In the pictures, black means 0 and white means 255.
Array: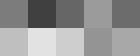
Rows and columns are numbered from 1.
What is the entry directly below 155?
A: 148
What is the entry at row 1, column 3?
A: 102
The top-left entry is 124

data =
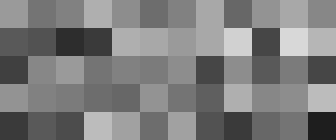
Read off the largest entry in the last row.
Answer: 188
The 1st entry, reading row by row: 154
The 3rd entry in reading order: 129
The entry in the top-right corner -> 135
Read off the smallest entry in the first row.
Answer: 103
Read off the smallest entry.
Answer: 30
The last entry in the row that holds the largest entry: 182
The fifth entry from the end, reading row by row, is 82
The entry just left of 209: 168
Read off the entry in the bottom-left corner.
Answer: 58
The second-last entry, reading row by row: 116
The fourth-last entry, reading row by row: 58
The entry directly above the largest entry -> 168
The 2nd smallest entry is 45
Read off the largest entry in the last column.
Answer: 188
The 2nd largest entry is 209

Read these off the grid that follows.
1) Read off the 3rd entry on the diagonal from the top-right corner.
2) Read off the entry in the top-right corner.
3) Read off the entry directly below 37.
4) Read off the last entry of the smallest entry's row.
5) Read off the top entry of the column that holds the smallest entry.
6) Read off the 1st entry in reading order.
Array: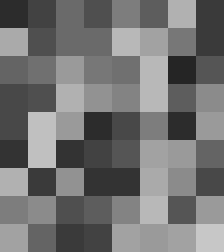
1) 184
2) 58
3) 93
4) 85
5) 177
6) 44

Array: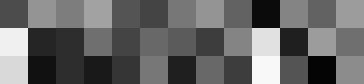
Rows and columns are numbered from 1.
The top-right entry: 156
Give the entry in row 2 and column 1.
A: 240
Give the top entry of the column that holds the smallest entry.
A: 98
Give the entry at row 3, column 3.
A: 45
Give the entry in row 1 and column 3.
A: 125
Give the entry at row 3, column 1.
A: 217
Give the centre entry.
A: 91
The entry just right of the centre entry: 61
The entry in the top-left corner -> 76
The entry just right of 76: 148
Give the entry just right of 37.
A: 45
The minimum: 4

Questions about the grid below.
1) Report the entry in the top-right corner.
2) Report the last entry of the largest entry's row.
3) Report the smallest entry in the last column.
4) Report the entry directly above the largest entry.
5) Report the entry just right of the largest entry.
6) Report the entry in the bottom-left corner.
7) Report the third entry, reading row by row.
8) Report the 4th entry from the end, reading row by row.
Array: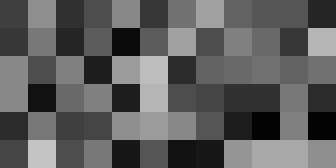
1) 37
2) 142
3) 3
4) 120
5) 77
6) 69
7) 49
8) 149

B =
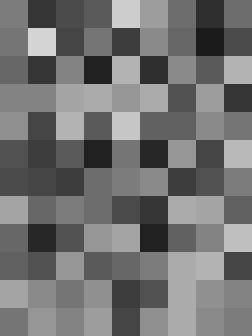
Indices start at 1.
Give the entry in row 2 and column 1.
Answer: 117
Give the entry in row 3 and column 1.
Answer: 103
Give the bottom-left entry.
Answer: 117
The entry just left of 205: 90
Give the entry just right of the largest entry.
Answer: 69
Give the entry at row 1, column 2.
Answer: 54
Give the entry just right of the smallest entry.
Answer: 75
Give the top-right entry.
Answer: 109
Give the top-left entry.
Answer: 124
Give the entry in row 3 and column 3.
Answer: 131
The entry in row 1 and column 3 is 75
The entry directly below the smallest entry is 90
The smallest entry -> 27
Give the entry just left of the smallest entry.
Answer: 103
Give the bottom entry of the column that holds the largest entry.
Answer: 150
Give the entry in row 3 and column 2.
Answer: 54
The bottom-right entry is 124

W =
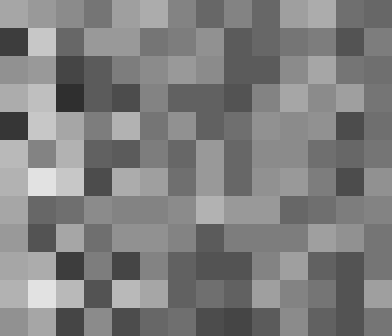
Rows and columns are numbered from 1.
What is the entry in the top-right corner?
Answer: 103
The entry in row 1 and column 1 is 166
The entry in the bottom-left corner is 145
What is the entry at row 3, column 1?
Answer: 145
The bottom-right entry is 117
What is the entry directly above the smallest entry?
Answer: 69
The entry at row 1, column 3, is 139
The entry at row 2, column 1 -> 61
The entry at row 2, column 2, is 199
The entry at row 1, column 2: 153
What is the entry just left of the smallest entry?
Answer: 191
